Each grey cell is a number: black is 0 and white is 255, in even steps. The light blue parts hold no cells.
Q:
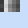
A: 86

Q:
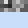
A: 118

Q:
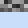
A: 70

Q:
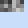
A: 67

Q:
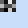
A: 43

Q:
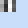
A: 86

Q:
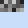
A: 32

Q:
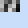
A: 80
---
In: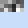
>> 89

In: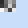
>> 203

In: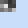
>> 61

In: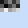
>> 65

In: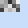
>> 224

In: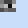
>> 14

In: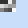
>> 160
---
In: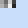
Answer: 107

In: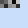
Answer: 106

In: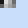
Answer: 220

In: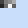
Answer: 124

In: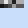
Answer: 228

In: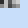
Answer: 192
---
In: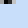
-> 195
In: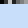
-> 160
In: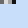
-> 19
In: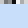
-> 216
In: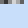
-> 97
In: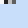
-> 95
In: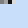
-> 219
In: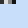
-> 19
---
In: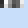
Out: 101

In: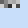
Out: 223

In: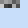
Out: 177

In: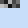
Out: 98

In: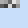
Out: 75

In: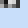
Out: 105

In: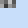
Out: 153
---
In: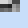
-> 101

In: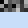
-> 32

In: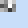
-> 185

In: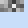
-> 115

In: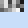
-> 95

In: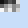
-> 247

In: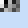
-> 57

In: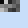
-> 187
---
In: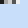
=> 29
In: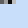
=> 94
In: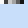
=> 249
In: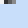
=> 241
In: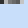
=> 47
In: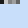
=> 25
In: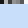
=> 21
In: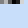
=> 128
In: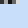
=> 51
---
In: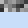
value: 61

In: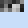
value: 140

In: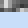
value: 86

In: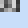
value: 55

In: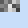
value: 163

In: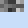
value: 156

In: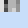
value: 135

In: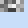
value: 150
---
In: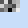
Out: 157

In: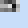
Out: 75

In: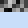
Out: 68

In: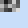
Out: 172

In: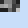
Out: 59

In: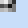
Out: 153

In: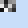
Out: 114
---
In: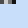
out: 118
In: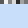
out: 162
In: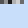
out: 207
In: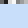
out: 158
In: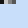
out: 131
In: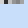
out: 132
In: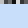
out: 54
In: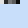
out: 91
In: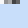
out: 67
